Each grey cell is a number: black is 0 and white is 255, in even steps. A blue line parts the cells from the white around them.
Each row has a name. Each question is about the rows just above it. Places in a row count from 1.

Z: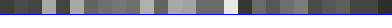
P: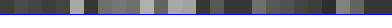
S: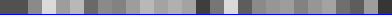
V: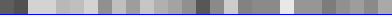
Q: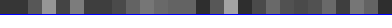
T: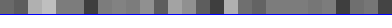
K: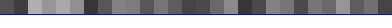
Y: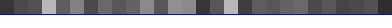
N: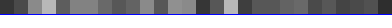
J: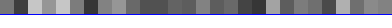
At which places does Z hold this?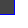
3 5 26 27
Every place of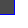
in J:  24
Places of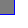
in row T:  5 6 8 10 20 21 22 24
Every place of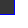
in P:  7 15 17 18 27 28
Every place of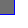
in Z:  8 10 21

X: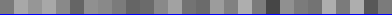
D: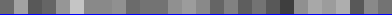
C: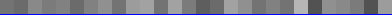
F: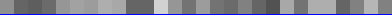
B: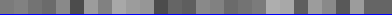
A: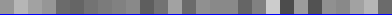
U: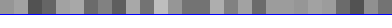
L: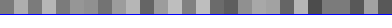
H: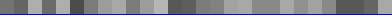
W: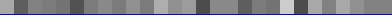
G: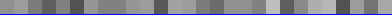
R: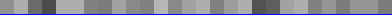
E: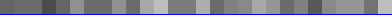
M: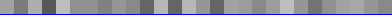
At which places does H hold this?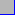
12
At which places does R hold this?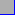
2 5 6 15 18 22
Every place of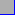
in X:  18 24 26
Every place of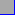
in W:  1 23 25
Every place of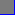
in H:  7 10 15
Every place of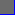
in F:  4 17
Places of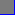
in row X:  1 9 19 22 25 28

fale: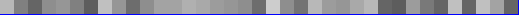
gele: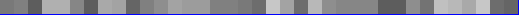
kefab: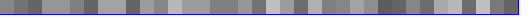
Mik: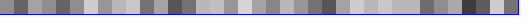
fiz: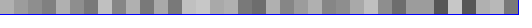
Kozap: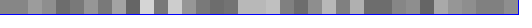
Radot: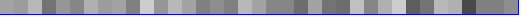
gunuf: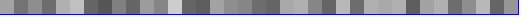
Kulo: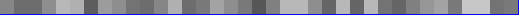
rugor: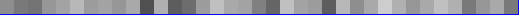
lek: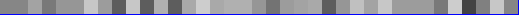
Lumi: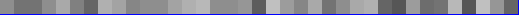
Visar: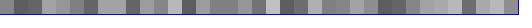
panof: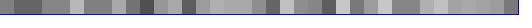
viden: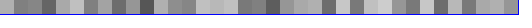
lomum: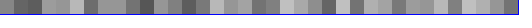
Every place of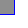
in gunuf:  3 17 34
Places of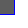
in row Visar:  2 14 21 28
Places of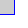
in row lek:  15 33
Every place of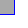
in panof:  9 13 17 18 34

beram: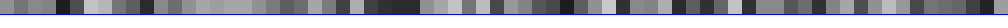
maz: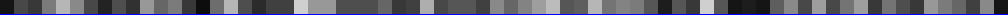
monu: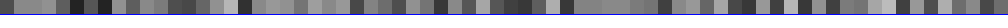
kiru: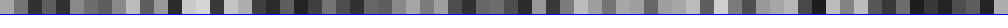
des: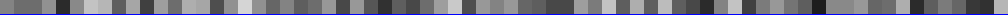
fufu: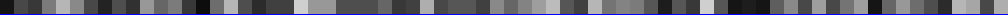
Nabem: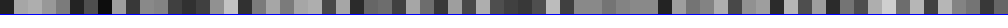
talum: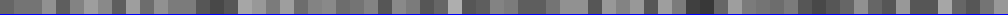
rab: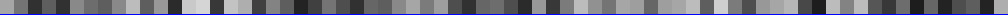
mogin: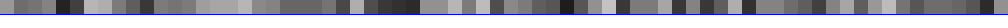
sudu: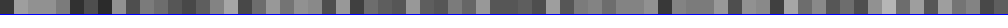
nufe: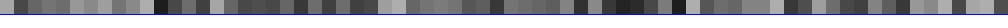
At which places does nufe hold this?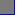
32 48
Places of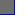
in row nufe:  5 14 23 25 38 52 60
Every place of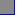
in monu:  2 3 11 19 24 33 44 45 49 70
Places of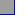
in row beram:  16 72
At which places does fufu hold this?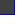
20 21 30 35 42
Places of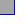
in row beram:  15 17 18 23 32 61

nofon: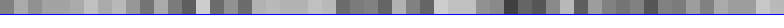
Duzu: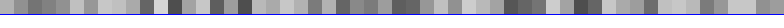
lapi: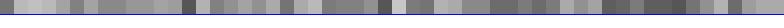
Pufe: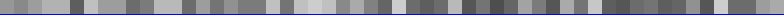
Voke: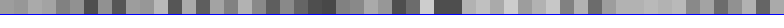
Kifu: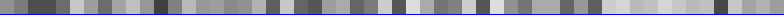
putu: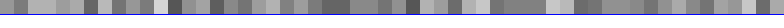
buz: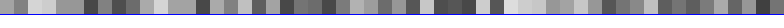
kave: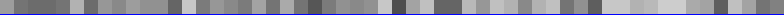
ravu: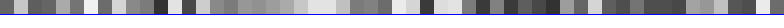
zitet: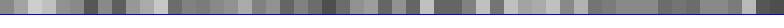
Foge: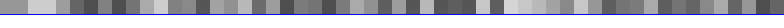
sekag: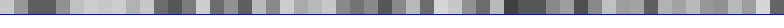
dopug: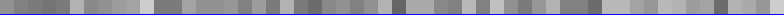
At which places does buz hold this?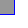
5 6 29 40 43 54
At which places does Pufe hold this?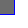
10 14 30 32 46 53 54
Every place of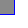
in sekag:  20 25 27 29 40 43
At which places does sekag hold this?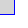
32 55
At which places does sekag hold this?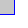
1 8 11 24 33

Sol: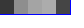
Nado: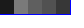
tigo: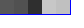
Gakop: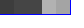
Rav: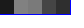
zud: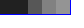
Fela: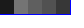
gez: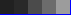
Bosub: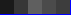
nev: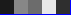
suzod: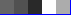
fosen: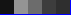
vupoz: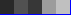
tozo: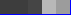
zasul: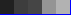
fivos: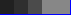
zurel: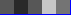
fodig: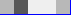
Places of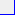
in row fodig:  3 4
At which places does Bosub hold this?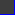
5
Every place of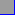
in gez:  5
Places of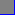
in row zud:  4

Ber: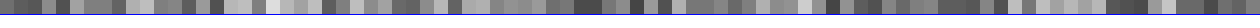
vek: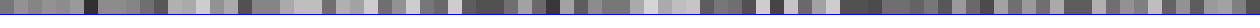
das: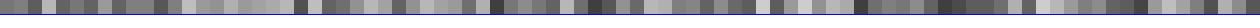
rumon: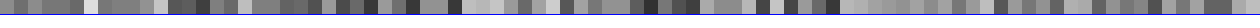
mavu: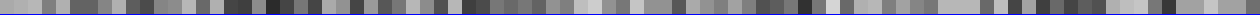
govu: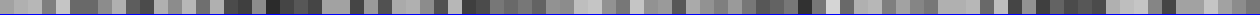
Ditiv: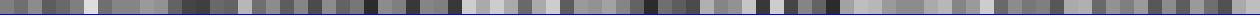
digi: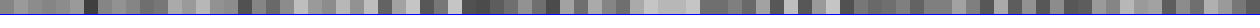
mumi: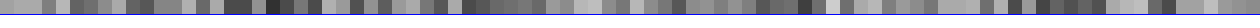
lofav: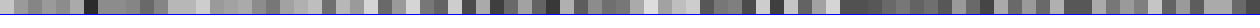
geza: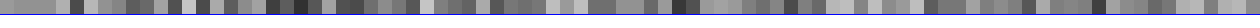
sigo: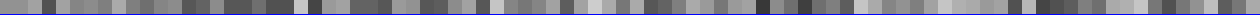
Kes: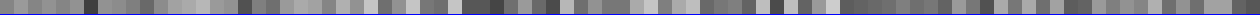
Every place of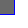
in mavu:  15 37 61 71 76
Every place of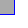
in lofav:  6 18 35 46 72 79 87 88
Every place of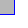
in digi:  15 25 48 49 81

